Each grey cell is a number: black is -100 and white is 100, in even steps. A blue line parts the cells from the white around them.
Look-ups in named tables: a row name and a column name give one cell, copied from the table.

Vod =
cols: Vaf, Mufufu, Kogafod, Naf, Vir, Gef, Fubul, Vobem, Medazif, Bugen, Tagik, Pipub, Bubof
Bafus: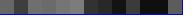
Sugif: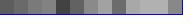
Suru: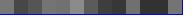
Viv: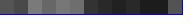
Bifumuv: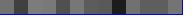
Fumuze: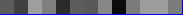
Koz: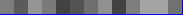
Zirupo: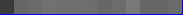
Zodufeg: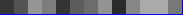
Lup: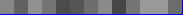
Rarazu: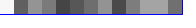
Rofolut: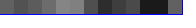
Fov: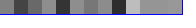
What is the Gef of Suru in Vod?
9
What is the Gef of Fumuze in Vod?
-27
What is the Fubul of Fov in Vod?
-7
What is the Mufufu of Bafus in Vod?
-51
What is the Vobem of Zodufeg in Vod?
15
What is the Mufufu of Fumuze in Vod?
-50
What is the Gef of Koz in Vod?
-35
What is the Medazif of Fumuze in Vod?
-91
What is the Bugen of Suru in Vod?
-12
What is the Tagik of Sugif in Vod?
39

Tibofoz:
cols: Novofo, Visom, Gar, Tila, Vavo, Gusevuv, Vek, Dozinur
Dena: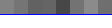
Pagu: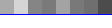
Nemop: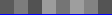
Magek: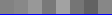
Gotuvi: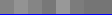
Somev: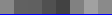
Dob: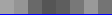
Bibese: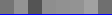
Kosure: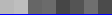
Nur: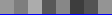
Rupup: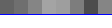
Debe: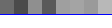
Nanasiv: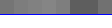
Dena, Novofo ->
2
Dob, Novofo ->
29
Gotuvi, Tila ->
-6
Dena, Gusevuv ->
-10
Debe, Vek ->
21
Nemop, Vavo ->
-8
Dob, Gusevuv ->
-6
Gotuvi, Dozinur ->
-8
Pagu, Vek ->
-13
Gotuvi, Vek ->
-8
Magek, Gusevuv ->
-8
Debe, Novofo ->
-16
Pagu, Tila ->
-4

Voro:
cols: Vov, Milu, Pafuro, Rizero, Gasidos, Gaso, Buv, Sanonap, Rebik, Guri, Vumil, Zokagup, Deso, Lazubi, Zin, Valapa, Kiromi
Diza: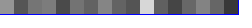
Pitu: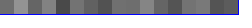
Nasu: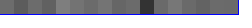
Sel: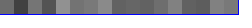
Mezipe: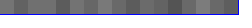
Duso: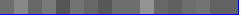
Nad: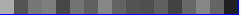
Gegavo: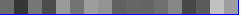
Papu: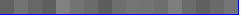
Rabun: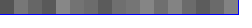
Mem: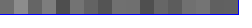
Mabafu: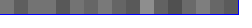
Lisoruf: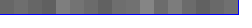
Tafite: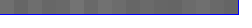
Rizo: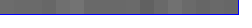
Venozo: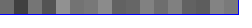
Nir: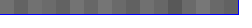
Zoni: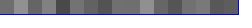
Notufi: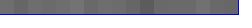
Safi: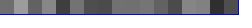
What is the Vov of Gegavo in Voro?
-16
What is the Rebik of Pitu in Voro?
-12
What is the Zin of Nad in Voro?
5
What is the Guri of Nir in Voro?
-24
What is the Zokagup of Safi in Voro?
-23
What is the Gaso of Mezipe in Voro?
-10
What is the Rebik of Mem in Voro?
-12
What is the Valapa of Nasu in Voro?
-16

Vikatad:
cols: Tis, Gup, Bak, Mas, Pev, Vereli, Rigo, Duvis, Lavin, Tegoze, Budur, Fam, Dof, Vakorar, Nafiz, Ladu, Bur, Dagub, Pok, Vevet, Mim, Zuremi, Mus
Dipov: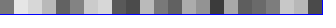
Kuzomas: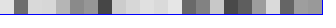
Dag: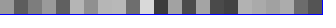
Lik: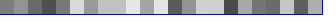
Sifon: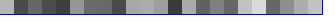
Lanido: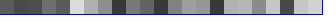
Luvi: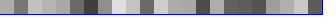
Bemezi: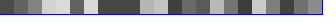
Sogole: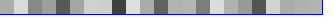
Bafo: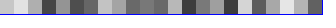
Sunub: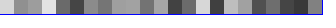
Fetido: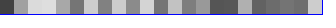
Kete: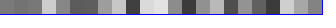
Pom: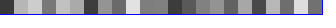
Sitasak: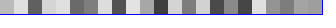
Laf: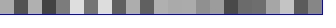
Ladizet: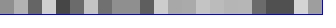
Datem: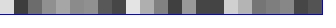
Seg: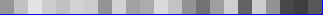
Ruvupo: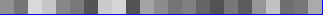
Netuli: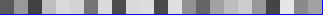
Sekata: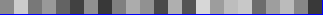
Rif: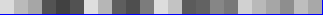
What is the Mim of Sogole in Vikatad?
34
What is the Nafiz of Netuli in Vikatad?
-21
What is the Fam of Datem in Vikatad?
1
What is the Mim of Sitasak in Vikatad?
-2
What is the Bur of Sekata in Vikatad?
48
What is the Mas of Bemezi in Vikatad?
65
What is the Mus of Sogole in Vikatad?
40
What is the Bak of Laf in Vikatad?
38
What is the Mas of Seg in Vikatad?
61
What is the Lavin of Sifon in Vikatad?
-42
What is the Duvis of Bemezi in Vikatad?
-44
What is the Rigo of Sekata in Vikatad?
13
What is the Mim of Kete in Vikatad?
62
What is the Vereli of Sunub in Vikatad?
-46
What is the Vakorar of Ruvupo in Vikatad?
0
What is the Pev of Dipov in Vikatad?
-23
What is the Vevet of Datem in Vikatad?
-1
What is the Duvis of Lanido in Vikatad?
11

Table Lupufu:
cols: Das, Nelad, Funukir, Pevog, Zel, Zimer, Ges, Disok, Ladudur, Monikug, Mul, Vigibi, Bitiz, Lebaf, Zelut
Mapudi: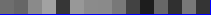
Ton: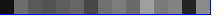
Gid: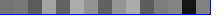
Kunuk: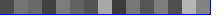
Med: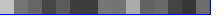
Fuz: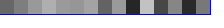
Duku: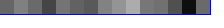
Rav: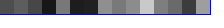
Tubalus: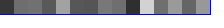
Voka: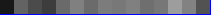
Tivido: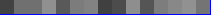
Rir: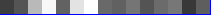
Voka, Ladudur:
-6
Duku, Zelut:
-17
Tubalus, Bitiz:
21
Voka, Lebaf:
2
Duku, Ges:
-30
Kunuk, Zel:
-3
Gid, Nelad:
-6
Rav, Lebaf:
-53
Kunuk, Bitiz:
-38
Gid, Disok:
-24
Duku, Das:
-20
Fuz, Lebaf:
-67
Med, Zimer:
-51

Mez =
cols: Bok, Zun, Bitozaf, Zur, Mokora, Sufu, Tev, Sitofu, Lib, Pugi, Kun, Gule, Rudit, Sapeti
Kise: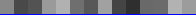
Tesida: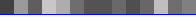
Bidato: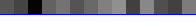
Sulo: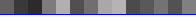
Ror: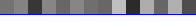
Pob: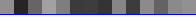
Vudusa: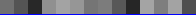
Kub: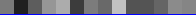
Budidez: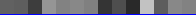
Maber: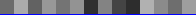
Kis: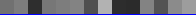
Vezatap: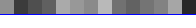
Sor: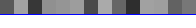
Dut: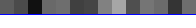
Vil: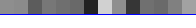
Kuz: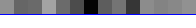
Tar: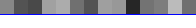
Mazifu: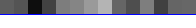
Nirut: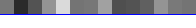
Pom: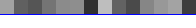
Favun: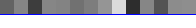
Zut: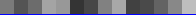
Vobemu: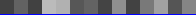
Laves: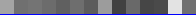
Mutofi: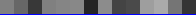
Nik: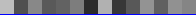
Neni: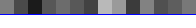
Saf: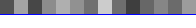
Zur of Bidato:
-23
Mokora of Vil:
-13
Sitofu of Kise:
26
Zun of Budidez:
-26
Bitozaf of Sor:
-57
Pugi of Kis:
-66

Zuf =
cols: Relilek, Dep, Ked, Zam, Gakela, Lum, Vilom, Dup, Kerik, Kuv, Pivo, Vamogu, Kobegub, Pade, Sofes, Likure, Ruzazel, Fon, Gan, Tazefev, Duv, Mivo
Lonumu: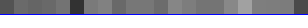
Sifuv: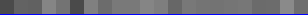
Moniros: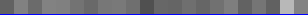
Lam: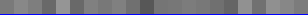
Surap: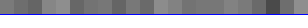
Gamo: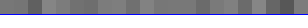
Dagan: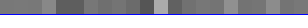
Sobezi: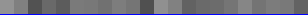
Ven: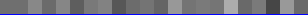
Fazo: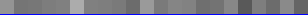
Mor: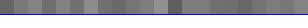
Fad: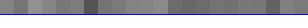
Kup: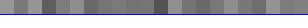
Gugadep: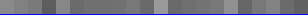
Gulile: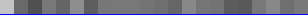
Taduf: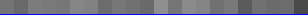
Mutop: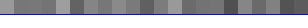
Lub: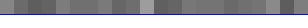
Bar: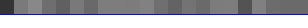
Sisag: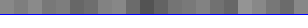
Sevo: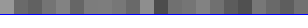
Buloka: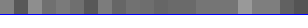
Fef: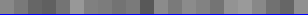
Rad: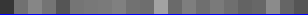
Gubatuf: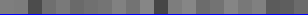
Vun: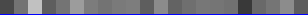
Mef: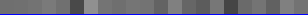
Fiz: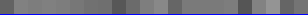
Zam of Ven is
-16
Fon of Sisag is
16
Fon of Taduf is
-29
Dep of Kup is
-5
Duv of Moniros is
44
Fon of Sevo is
-37
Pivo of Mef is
-10
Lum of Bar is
-5
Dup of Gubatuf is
-9
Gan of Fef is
7
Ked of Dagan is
-6
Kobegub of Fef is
-4
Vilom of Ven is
-5
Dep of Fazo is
-8

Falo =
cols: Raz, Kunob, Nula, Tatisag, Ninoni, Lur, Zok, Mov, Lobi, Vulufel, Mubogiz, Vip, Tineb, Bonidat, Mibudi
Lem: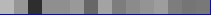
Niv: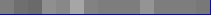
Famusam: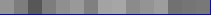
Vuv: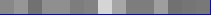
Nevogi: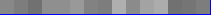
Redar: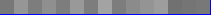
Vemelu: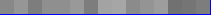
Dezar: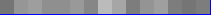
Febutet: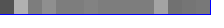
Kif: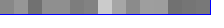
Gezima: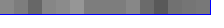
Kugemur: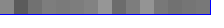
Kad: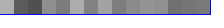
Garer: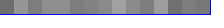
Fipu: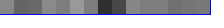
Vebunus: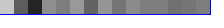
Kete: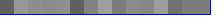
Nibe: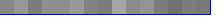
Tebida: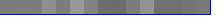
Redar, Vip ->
23
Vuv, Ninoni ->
12
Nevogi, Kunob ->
-2
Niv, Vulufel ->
-2
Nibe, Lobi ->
30
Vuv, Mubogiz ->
-2
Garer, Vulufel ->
9
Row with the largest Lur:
Kad

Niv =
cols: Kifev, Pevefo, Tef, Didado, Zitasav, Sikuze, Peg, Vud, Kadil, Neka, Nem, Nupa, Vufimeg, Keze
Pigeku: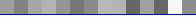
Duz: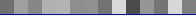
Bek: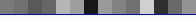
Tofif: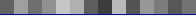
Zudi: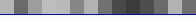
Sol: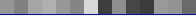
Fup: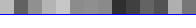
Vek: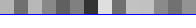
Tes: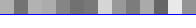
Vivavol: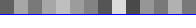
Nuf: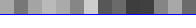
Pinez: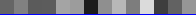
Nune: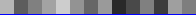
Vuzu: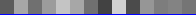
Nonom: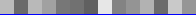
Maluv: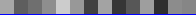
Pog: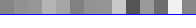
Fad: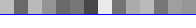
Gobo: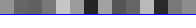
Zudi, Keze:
-12
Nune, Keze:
-1
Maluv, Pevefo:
-26
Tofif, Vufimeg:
-32
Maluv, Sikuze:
19
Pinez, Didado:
-28
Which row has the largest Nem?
Pinez

